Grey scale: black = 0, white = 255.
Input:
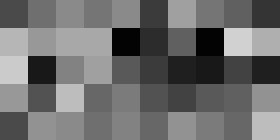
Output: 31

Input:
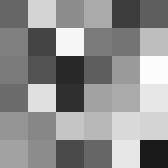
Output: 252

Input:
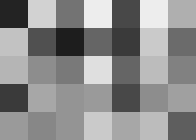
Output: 129

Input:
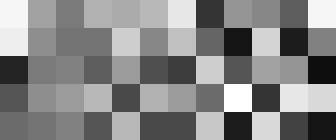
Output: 14

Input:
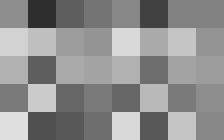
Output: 156
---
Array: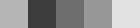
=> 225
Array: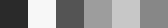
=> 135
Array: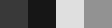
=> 146
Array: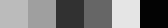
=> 3
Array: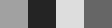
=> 102
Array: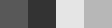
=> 183
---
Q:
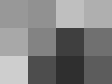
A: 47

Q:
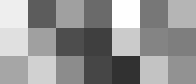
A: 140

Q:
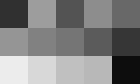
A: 192

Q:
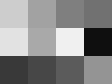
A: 91

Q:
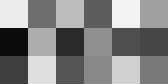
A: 85

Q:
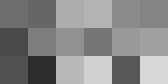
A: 185
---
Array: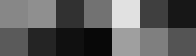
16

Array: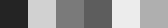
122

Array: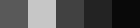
65

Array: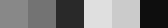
41

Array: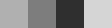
47

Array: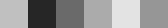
106

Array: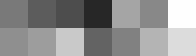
201
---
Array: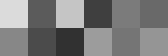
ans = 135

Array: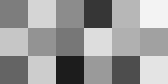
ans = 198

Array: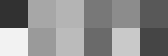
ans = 242

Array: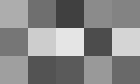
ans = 118

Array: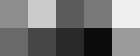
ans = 105

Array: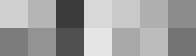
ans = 124

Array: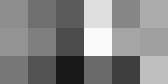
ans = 147
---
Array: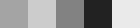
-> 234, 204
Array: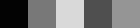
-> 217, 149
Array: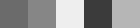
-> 238, 182
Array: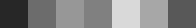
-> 217, 167
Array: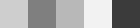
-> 242, 206
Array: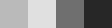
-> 224, 186
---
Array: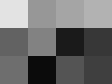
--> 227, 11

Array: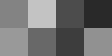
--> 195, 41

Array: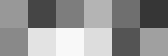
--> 248, 54

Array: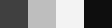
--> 243, 14

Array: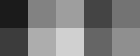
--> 208, 27

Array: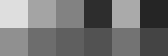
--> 222, 37

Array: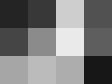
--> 234, 23
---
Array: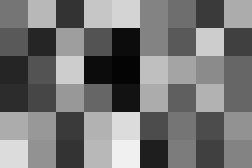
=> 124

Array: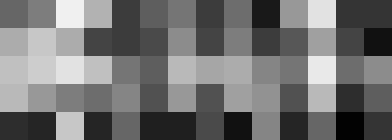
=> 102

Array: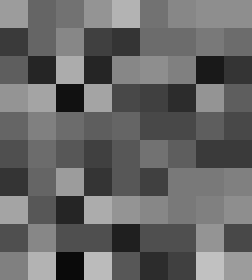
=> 64

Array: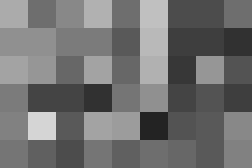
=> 103

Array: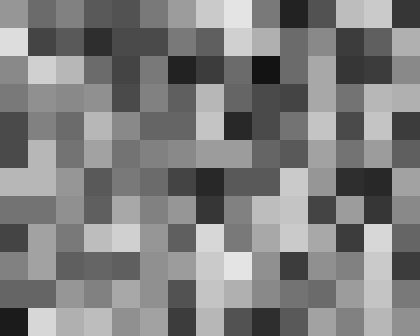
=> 129

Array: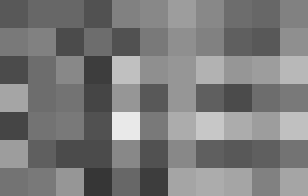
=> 165

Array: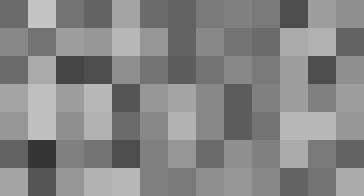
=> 99

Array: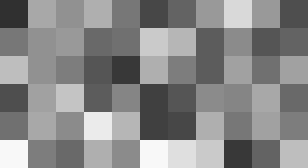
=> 56

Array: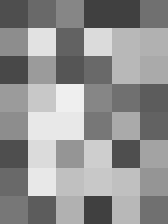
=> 64
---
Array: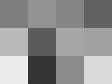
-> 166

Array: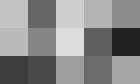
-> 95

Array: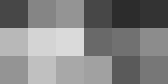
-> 113

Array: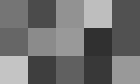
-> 48

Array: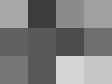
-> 75

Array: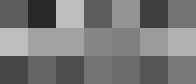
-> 155

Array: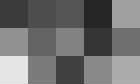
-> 53

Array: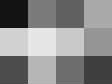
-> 202
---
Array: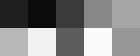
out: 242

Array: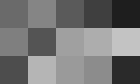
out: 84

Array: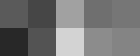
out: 83

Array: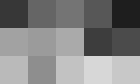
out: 155

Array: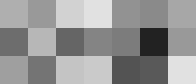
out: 183

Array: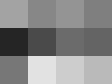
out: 74

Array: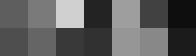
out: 101
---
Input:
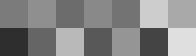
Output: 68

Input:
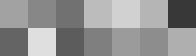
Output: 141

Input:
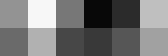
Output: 86

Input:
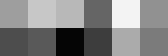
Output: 171

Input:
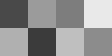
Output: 191

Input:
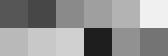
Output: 145

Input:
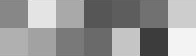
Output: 60

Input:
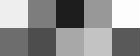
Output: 195

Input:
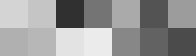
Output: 98
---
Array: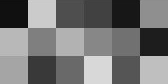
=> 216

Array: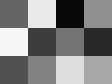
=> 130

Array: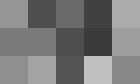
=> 84

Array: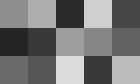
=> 219

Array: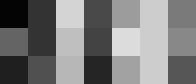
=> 162

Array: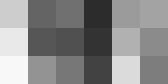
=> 66

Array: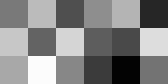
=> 59
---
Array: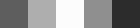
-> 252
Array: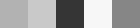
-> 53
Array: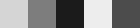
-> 27
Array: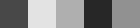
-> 175
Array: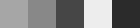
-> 70
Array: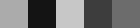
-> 199
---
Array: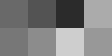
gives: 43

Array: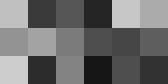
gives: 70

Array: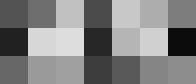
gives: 208

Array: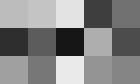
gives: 174

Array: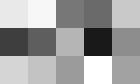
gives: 25

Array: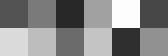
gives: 253

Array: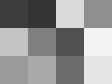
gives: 80

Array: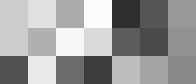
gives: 74

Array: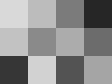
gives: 172
